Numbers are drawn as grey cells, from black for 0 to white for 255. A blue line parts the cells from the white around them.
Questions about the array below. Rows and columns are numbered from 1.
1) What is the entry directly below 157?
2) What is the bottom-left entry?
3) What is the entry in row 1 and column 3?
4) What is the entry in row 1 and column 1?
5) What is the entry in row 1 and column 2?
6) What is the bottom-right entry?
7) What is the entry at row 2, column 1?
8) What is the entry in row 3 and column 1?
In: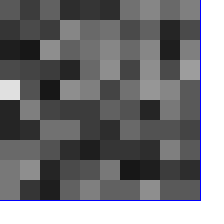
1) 89
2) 120
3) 97
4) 89
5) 60
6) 89
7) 53
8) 30

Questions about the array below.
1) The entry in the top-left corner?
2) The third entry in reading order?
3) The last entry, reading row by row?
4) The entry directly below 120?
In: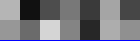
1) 181
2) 77
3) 144
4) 132
